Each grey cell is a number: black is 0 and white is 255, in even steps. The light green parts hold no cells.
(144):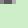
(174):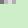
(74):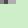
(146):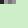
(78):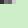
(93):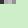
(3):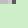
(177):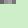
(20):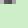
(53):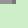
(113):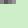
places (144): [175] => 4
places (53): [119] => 4
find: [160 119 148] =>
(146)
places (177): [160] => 3

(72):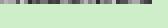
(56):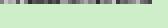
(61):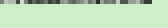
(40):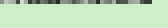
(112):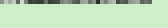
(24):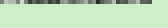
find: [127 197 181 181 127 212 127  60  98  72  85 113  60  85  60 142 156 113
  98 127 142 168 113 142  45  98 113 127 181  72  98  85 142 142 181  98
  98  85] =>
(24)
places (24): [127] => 1 5 7 20 28
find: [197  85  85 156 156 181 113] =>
(61)
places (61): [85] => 11 14 31 32
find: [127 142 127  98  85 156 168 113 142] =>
(112)
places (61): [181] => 3 4 35
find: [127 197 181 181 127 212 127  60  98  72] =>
(24)

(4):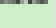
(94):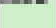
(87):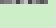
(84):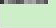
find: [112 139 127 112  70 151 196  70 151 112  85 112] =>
(4)
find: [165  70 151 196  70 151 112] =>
(87)
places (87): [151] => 6 9
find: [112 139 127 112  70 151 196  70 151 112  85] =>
(4)

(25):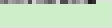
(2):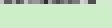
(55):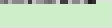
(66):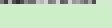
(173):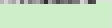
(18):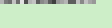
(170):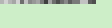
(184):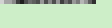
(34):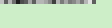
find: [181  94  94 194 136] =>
(18)
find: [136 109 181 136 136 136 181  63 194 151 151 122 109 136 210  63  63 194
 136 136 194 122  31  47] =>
(55)

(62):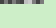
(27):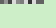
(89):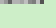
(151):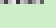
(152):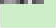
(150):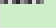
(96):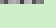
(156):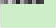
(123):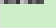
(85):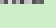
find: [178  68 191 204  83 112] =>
(85)
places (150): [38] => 5
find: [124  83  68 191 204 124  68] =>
(62)
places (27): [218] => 4 7 9
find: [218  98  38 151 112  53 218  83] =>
(150)
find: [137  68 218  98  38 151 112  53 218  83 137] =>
(150)
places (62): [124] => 2 4 9 11

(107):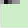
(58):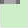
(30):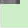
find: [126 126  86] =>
(30)
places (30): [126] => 1 3 4
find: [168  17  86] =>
(107)
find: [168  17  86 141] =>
(107)
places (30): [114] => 2
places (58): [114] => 1 5
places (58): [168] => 2 3 4

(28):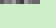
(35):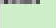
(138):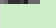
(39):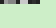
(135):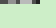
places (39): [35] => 1 5 8 10
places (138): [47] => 3 4 5
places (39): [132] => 3 4
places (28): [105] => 9 10
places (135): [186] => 6 7 8

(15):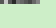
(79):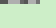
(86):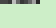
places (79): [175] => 3 4 5 8 9
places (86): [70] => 1 2 7
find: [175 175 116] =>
(79)
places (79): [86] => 1 2 7
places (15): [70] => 8

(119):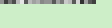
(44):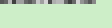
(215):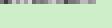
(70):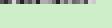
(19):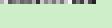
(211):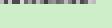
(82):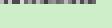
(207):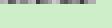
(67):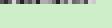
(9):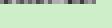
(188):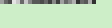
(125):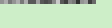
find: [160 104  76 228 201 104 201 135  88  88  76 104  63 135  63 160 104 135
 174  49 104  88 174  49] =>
(188)
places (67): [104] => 3 5 17 19
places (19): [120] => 4 7 14 16 20
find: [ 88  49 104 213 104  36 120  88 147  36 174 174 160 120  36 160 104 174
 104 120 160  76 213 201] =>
(70)

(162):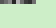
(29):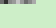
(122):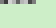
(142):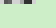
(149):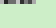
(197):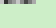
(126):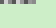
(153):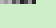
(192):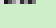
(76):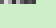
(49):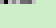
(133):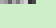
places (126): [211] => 2 5
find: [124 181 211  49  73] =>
(133)
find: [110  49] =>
(29)
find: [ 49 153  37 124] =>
(192)
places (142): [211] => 1 4 5 9

